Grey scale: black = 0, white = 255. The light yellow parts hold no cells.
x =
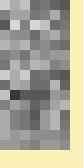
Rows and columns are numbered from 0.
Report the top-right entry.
88
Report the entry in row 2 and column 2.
129
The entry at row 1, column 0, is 129
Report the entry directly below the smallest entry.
162
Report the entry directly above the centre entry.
181
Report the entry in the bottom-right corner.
141
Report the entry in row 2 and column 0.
88
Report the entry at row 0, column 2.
193
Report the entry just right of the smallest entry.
88
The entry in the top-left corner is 203
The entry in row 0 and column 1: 171
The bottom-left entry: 153
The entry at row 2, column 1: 214
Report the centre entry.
110
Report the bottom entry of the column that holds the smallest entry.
153
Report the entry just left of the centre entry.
203
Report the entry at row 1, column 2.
162
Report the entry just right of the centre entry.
119

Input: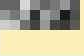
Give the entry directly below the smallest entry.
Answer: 57
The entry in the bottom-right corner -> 88
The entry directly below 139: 48
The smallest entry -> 27
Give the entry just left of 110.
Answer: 192
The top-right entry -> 88
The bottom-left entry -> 204
